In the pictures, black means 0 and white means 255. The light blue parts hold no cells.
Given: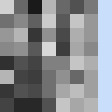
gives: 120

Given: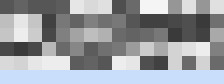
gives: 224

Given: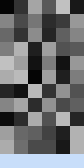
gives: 24

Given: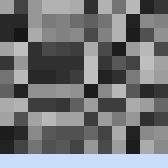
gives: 54

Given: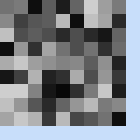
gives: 122

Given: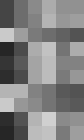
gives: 145

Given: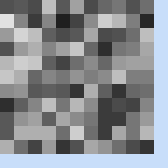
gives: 110

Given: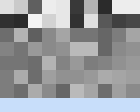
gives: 237
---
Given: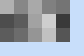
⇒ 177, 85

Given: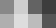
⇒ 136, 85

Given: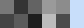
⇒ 120, 75

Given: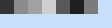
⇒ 52, 123

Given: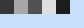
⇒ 55, 28

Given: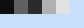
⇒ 13, 226
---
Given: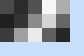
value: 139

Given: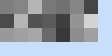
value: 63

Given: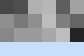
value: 189

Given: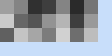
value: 181

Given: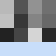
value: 55

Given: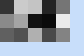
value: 17

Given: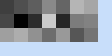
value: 38

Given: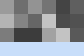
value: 195
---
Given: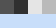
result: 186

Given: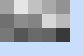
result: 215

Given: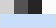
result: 210

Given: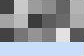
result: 201

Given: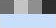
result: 143

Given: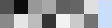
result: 229
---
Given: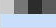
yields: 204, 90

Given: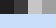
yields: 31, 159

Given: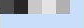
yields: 76, 176

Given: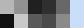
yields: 182, 138

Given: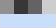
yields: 144, 205

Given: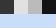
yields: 53, 20
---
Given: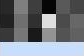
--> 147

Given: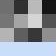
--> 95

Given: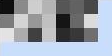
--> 42

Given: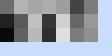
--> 223

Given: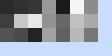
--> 97

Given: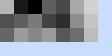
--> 87

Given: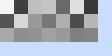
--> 153
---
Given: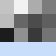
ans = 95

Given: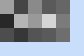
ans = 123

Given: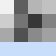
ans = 130

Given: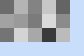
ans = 139

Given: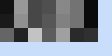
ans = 10

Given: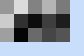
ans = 29

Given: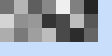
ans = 87
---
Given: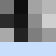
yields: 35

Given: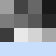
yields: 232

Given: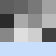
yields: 222

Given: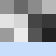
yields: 235

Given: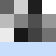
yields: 23

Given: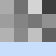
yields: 138
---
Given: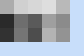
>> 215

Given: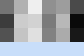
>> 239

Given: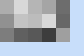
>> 181

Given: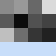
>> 104

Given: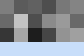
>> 97

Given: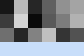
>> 38
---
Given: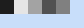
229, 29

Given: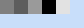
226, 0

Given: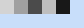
211, 24

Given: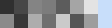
227, 48

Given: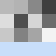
243, 63

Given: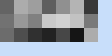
209, 21

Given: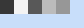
243, 55
